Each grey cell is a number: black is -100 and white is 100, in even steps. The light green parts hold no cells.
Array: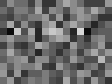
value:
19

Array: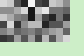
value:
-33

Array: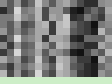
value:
-76

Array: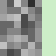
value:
41

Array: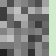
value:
-63

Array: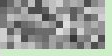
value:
27

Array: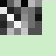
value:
56

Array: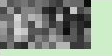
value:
-55
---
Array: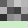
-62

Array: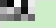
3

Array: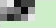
-13

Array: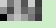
-97

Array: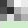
4

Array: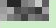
34

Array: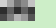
-43
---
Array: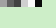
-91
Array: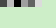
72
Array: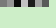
-30
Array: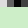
-49
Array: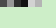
41
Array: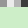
-53
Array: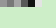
78
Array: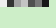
-82
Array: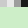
-80
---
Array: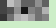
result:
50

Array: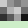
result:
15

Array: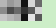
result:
20

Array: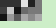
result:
-61

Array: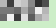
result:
-52

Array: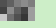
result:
-25

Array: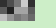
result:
-39

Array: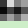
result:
72

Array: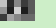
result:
-66
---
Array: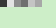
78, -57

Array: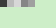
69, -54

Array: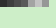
53, -64

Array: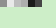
83, -79

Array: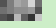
67, -59

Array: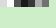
97, -80

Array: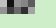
50, -86

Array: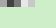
81, -48

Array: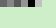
51, -99

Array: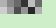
61, -70
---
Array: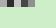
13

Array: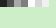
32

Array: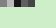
-25

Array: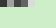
-22

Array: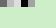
28

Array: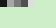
-5

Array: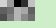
-2

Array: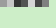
0

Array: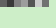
-11
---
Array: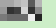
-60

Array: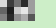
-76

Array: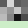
16

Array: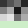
34

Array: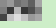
-57

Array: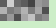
-3

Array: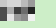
34

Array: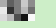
-61
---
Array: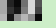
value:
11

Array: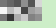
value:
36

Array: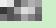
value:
-23

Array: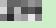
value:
35

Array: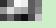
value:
-64

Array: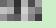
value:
-27
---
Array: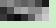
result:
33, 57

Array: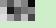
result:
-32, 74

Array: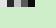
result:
54, 79

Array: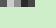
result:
13, 59

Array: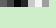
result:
-70, 92

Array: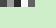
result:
-66, 94

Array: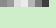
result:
85, 85

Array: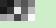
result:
82, 95
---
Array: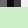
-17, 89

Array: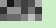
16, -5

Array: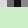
72, 7

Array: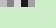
49, 27

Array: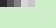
-66, 56

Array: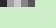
-67, -32
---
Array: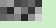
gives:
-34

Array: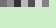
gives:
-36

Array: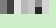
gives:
56

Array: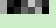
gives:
53

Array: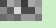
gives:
-54

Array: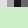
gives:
28

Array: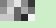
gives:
79
